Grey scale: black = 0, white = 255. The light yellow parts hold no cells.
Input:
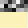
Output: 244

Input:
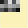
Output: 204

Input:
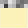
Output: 137

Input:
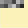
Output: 181

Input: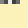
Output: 104

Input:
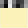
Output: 54
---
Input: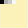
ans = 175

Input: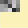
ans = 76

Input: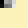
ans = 167

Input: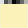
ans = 80

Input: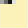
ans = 105

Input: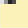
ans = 144
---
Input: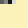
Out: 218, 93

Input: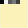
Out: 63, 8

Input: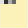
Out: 102, 225

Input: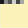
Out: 166, 25

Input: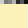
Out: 17, 204

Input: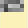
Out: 181, 168

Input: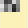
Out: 146, 200
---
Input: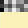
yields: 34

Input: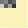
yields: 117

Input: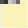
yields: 78

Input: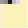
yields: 154

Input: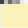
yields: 66

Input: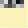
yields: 149

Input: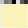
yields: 195

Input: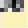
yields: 211

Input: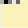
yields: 176
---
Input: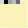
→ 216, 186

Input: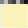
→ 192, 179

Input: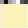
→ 251, 190

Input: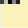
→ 196, 130

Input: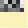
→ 238, 222

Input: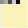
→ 202, 174

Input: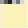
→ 214, 188

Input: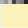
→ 190, 178

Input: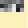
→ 234, 222

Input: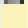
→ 221, 162
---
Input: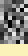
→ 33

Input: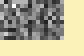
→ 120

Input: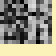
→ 55

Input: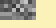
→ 184

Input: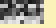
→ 162

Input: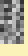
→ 81
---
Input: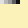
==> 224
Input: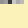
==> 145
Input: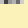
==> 190
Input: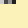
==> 204
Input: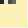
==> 38
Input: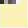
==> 46
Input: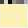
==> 65
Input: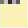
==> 118
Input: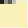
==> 33
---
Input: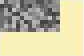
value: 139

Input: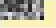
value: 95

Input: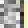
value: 100

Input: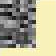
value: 159

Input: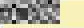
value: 70

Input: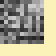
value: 204

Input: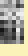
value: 93

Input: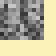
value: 89

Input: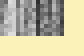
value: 92
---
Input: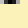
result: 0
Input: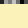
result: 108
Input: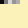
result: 215
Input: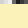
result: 30
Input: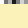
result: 124
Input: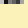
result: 98
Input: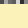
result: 210
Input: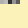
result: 50
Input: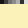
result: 175
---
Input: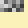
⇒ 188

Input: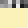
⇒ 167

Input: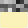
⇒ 85

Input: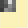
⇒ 70

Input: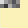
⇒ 114

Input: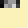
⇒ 6

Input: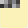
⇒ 49
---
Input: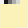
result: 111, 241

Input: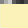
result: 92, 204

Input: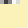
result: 134, 247

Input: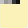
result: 166, 194

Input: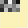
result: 168, 239

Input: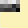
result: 99, 236
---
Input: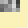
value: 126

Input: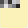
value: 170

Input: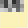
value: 63

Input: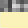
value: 120

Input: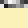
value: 169

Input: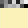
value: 142

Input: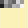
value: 171

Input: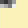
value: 53

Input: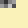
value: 52

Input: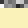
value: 154
